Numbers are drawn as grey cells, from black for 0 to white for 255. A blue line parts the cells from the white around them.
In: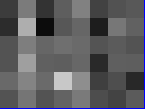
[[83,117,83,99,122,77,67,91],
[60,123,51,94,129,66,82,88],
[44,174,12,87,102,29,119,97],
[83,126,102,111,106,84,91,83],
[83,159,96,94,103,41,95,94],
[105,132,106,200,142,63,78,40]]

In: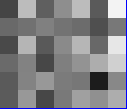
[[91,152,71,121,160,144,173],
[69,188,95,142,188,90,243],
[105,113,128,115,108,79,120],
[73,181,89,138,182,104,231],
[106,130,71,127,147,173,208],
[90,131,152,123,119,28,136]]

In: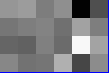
[[135,114,117,176,70,140],
[150,156,125,143,2,79],
[118,126,131,112,162,126],
[101,97,128,107,248,163]]

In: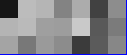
[[164,120,154,140,59,91,135],
[22,188,181,131,172,65,141],
[180,186,159,157,201,89,123]]

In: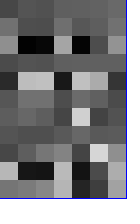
[[117,123,135,181,36,62,162],
[71,84,81,95,96,98,105],
[113,78,77,111,87,94,113],
[143,2,7,165,4,77,147],
[75,83,81,95,96,96,96],
[42,189,192,24,192,171,53],
[86,113,113,77,107,96,75],
[93,103,94,69,208,67,82],
[84,79,79,89,103,89,91],
[71,94,118,131,68,214,143],
[183,22,20,186,19,75,173]]

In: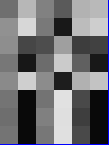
[[116,9,119,224,73,9],
[111,183,129,90,178,185],
[145,215,121,24,188,206],
[142,70,77,159,61,65],
[119,23,108,203,96,24],
[138,207,140,29,177,195],
[116,9,115,225,73,9],
[110,9,128,223,62,9]]

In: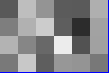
[[121,200,94,151,148,120],
[89,190,148,91,90,175],
[126,177,204,94,44,162],
[179,134,104,236,82,161]]
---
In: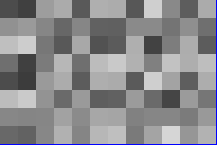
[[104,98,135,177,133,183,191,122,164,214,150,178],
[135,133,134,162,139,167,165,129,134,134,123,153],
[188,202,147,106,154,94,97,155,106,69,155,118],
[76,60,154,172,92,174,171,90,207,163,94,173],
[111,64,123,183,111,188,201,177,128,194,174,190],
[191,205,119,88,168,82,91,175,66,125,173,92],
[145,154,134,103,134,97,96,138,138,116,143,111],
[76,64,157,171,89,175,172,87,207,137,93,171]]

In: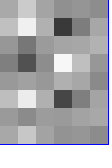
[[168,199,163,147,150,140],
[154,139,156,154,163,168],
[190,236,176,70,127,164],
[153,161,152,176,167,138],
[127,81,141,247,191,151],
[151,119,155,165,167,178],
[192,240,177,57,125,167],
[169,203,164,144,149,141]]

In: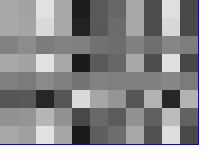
[[168,159,226,167,27,94,109,168,82,221,72],
[146,149,182,146,72,104,91,146,96,188,98],
[85,88,38,85,217,166,149,85,178,39,179],
[127,123,138,127,116,130,127,127,129,135,123],
[169,163,225,168,27,90,103,169,78,223,71],
[130,140,124,130,127,113,109,129,111,134,125],
[169,165,217,168,34,88,107,169,76,215,73],
[168,163,225,168,28,89,102,169,77,223,72]]

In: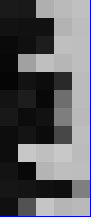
[[16,82,197,181,185],
[22,20,16,14,127],
[19,8,180,190,189],
[13,199,191,200,187],
[13,20,11,71,189],
[24,12,18,126,185],
[19,29,8,110,187],
[5,18,12,41,187],
[8,161,191,182,190],
[10,16,29,191,190],
[18,17,17,179,189],
[26,25,175,186,192]]

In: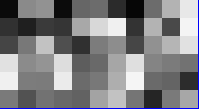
[[122,82,114,104,98,163,194,117,37,122,167],
[240,124,123,235,107,120,174,245,106,100,44],
[225,139,148,221,93,105,166,223,132,123,114],
[69,120,194,79,48,124,141,70,145,181,225],
[49,31,58,53,168,216,240,51,179,73,244],
[10,138,146,11,102,108,43,6,108,179,232]]

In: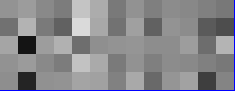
[[142,36,145,147,164,161,129,169,105,149,162,62,132],
[146,155,137,124,194,170,122,146,127,140,137,128,120],
[165,20,157,177,110,143,147,149,141,141,157,109,180],
[113,179,122,97,218,168,114,160,97,147,140,90,77],
[147,156,137,124,196,172,121,146,127,140,136,128,120]]

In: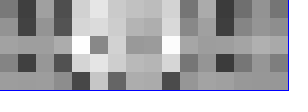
[[157,156,157,141,71,198,101,173,171,75,150,163,160,152,151,151],
[132,64,151,81,213,229,206,185,181,214,118,149,59,118,150,126],
[162,158,158,172,254,136,210,153,155,252,166,157,158,164,176,169],
[147,66,148,83,214,219,205,180,174,217,136,160,62,133,149,142],
[121,63,160,78,209,230,202,193,188,211,117,171,59,111,147,117]]

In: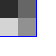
[[212,145],
[44,102]]
